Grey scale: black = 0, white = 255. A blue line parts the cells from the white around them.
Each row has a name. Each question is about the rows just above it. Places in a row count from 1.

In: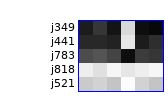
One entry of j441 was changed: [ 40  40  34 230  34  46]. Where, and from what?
5, [28]
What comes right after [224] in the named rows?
[246]
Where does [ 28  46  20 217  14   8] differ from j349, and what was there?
2, [54]

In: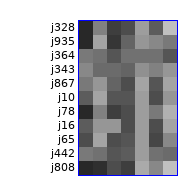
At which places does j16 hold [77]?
4 6
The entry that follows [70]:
[136]
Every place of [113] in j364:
2 4 5 6

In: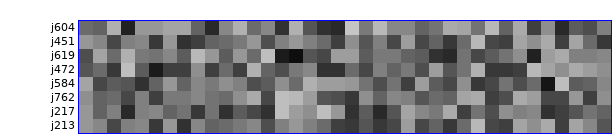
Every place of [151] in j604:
5 6
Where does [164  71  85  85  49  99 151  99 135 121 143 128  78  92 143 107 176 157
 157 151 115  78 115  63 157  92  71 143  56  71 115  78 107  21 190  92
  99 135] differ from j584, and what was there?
3, [92]
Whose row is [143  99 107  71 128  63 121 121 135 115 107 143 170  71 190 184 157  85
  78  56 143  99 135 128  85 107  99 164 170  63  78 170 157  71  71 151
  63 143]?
j762
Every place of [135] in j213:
2 5 9 13 37
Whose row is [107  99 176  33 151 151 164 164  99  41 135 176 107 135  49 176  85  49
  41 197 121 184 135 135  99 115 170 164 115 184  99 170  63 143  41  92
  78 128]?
j604

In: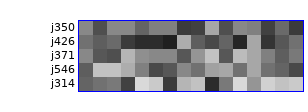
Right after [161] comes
[167]
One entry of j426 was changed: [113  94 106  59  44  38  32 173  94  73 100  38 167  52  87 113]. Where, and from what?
6, [44]
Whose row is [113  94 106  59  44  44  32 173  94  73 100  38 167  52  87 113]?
j426
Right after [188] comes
[167]
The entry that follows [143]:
[136]
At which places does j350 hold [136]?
1 3 4 12
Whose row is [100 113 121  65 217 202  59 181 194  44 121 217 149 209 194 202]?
j314

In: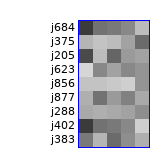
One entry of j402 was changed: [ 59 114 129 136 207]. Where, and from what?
3, [121]
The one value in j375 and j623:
[162]
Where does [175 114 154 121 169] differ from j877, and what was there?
4, [129]

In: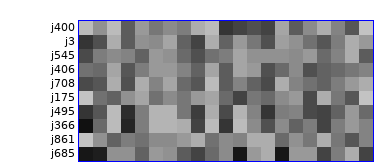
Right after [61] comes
[173]
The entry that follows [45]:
[125]
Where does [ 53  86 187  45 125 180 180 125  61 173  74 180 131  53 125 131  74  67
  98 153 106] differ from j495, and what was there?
8, [119]
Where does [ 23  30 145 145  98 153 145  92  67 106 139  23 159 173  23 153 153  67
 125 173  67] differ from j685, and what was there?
13, [153]
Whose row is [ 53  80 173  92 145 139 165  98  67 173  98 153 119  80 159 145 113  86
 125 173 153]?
j3
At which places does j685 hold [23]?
1 12 15
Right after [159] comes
[145]

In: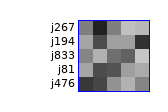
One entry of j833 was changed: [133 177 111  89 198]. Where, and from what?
4, [97]
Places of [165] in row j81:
1
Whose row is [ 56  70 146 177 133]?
j476
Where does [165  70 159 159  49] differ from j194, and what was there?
2, [76]

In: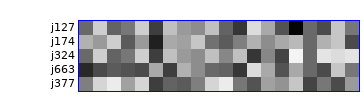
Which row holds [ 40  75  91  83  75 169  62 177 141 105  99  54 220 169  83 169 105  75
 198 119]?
j663
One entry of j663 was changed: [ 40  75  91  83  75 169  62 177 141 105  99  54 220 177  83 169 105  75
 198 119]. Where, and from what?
14, [169]
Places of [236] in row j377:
3 11
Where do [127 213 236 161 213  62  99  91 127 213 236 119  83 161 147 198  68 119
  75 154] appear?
j377
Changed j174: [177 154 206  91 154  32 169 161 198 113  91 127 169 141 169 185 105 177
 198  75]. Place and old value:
13, [177]

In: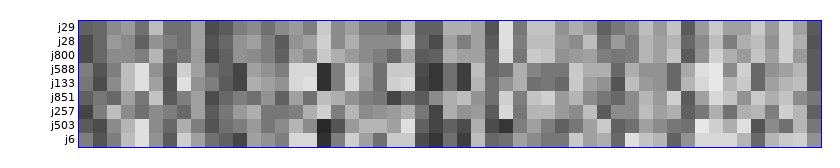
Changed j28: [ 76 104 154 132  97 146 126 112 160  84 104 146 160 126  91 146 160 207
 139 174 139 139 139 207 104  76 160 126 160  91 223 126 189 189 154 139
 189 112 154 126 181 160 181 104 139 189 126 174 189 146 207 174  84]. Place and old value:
4, [139]
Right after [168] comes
[223]
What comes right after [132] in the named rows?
[119]

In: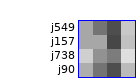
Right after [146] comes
[124]
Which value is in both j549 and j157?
[167]

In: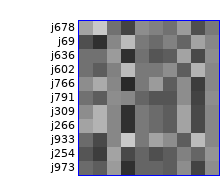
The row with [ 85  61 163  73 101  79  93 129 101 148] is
j254
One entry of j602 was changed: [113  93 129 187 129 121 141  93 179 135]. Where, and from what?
5, [121]
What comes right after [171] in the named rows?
[135]
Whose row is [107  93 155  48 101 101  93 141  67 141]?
j973
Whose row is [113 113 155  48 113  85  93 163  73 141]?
j636

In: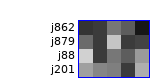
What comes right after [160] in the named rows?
[134]
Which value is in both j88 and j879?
[59]
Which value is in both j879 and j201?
[59]

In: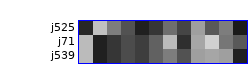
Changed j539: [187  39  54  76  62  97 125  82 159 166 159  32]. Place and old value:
2, [32]
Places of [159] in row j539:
9 11
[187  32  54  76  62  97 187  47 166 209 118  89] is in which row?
j71
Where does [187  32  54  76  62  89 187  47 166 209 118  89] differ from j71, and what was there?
6, [97]
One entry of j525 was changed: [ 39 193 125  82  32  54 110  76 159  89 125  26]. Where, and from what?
8, [69]
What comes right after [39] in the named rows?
[193]

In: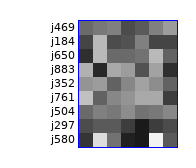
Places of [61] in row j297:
4 6
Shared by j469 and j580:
[90]
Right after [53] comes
[221]
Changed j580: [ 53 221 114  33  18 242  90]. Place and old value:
5, [26]

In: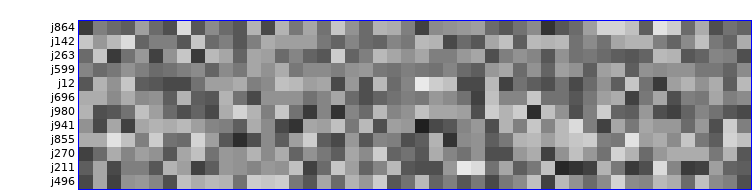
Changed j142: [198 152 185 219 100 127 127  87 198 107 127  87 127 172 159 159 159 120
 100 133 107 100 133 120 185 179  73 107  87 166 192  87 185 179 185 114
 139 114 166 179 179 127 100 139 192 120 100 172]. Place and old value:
32, [94]
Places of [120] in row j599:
3 12 16 22 25 45 46
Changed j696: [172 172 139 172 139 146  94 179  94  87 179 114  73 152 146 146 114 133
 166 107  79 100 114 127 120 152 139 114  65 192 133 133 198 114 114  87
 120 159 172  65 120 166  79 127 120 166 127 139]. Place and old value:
14, [146]

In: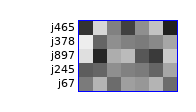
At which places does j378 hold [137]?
6
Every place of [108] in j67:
3 7

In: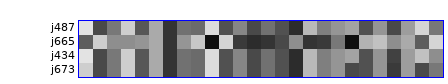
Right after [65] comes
[157]
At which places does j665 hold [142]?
3 4 16 23
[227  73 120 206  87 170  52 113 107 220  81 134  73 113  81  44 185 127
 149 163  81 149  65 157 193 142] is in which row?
j434

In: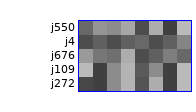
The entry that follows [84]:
[173]
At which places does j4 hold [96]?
2 4 7
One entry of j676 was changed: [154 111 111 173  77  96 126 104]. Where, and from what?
2, [119]
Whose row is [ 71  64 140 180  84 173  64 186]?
j272
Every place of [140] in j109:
3 6

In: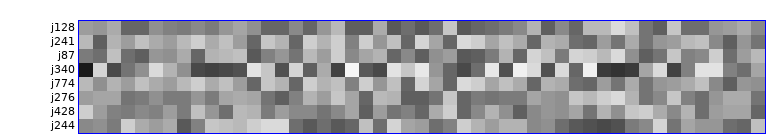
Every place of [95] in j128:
20 21 34 42
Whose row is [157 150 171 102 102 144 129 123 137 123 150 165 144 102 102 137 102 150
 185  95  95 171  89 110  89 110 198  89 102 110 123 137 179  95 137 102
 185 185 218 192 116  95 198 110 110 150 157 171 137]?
j128
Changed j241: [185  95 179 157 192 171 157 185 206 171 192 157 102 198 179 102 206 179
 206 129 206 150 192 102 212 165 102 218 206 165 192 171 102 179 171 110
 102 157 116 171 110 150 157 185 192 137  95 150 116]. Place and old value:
41, [116]
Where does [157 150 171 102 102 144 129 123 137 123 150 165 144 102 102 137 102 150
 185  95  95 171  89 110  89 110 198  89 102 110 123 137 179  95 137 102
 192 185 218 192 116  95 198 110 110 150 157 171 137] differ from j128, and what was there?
37, [185]
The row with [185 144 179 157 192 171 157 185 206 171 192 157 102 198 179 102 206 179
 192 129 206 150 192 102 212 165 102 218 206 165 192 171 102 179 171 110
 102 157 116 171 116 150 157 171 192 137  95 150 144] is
j774

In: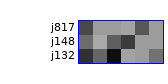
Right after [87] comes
[156]
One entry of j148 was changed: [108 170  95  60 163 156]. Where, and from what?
5, [156]
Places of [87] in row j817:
5
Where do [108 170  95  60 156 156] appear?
j148
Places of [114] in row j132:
6
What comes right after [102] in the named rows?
[14]
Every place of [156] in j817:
2 3 6

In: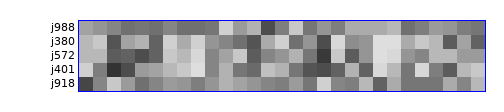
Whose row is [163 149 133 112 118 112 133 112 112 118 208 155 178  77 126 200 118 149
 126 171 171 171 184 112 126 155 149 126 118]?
j988
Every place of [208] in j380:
7 9 15
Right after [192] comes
[178]
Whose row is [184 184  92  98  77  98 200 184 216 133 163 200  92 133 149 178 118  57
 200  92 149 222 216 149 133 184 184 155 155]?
j572
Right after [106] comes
[192]
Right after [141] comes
[149]

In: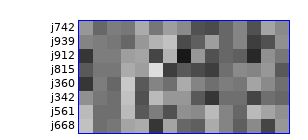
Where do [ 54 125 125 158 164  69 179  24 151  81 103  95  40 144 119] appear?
j912
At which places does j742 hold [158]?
7
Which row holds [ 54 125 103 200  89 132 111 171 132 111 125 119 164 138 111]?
j360
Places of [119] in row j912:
15

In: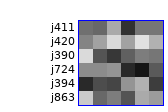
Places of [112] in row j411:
1
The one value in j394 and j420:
[177]
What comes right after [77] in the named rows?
[69]
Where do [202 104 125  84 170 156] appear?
j863
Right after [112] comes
[104]

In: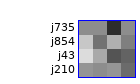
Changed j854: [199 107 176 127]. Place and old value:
2, [114]
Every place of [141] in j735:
1 2 4

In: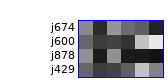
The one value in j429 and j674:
[95]
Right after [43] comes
[150]
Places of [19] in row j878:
6
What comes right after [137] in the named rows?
[43]

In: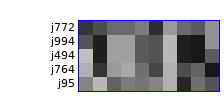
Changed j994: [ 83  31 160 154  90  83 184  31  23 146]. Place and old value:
4, [160]
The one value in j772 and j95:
[124]
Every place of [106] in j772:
3 4 8
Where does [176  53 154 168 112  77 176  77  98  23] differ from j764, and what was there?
6, [69]
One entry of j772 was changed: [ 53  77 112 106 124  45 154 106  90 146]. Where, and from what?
3, [106]

